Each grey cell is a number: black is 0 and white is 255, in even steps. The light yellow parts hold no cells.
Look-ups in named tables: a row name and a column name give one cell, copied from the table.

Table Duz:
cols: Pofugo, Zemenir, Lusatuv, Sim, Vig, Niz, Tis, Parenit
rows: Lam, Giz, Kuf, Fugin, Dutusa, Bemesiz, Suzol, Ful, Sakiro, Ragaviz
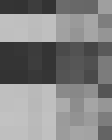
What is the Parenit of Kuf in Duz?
149
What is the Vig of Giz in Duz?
162
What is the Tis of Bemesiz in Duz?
74
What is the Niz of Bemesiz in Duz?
88
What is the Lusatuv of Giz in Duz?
188
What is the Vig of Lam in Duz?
107
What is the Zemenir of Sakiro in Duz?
193
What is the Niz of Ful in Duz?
141
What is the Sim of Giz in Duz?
191
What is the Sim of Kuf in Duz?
191
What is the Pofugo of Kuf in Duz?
191
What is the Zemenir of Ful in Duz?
192
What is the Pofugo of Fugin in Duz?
52
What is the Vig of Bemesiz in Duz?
84
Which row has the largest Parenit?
Lam

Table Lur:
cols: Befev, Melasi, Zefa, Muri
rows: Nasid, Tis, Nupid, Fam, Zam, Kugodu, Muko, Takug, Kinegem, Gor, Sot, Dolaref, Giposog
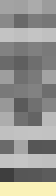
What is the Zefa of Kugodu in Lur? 122
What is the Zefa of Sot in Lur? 86
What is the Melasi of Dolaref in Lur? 197
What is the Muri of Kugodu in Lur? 163
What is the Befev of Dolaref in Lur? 195
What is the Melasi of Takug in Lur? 90
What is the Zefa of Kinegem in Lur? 100
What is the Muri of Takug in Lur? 133

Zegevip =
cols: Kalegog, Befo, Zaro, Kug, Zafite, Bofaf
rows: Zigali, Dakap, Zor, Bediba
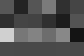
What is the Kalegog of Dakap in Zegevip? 47
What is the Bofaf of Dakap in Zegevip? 83
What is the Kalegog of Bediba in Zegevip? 74
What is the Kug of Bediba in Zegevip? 73
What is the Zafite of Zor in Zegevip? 136
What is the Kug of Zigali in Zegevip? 123
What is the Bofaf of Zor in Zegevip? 20
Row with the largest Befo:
Zor

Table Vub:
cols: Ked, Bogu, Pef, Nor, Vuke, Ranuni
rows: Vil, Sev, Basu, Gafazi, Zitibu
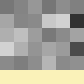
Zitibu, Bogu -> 126
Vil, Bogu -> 132
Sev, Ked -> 166
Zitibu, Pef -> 141
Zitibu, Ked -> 138
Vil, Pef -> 151
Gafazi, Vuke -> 155
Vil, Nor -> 118
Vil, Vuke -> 141
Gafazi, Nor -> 166
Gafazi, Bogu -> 176
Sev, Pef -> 138
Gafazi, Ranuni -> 75
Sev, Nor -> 200
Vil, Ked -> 119
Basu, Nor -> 121
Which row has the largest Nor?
Sev

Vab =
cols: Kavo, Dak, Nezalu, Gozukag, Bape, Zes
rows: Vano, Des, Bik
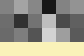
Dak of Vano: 164
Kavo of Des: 109
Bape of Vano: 131
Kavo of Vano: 130
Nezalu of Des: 115
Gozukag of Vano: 23

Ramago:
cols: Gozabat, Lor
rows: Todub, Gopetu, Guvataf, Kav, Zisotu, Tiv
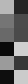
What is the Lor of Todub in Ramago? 37
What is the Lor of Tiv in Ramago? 203
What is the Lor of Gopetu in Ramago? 75
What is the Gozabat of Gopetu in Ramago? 117
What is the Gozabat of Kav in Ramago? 9
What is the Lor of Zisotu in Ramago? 55
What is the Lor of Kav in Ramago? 207
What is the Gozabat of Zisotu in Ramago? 155
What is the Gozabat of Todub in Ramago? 184
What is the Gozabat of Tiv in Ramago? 14
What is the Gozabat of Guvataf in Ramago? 105
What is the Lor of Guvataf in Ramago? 74
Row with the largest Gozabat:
Todub

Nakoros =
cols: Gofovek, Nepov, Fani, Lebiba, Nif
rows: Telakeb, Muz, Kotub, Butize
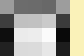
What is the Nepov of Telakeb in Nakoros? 108
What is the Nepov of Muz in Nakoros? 192
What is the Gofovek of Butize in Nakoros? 33
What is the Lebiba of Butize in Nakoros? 231
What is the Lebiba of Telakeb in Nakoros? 104
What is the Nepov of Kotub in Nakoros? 235
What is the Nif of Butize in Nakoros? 29
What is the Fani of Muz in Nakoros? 193
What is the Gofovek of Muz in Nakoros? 62
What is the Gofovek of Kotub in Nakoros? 14
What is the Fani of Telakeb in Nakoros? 107
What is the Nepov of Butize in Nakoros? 218
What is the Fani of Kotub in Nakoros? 237
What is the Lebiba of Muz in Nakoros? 202
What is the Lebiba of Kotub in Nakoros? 251
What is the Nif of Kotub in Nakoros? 9
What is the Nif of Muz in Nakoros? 59
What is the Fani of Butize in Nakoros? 219
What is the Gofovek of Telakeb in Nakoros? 156
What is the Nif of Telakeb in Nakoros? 157

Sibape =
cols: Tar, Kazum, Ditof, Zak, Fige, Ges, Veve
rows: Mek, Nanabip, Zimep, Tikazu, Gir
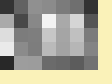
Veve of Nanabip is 85
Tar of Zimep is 221
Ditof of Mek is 144
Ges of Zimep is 192
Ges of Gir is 92
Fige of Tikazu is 163
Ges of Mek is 111
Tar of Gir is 40
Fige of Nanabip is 169
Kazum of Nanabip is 72
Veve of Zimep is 123
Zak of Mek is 139
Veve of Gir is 114

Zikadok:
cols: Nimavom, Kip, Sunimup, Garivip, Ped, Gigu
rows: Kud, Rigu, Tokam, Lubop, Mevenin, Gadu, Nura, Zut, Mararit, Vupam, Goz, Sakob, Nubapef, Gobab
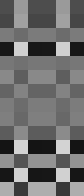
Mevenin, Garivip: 119
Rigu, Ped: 161
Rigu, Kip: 161
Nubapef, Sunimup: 22
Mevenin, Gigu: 119
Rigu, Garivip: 70
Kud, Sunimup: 77
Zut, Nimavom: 124
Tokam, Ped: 108
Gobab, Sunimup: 174
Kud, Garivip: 77
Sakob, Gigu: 147
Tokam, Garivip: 123
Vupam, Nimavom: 92
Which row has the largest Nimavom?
Gobab

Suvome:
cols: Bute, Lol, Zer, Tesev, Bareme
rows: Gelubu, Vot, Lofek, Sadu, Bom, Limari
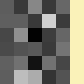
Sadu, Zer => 89
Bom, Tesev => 114
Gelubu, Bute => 93
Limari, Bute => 94
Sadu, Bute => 74
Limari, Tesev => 52
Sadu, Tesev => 58
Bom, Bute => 96
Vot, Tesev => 208
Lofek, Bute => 71
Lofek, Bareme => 102
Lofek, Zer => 2
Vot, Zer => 57
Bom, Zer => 18

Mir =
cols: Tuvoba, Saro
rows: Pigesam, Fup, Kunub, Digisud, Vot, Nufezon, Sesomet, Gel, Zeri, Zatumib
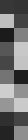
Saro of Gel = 202
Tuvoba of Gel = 150
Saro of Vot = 196
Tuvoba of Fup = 190
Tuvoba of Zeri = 48
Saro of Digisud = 200

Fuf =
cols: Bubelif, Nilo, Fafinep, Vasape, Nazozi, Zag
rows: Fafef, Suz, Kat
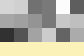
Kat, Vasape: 204
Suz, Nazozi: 199
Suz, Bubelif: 166
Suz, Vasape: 120
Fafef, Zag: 94
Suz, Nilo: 160
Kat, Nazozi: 100
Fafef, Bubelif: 213
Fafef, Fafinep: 113
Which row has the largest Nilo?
Fafef

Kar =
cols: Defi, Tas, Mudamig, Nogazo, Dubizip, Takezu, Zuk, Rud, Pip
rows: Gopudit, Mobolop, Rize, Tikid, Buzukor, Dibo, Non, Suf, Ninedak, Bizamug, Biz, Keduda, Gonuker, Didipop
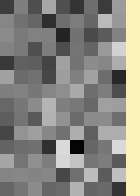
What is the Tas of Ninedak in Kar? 116
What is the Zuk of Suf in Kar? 103
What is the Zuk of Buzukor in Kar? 140
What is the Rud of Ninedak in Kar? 140
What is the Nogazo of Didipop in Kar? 102
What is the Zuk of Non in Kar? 110
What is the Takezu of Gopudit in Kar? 52

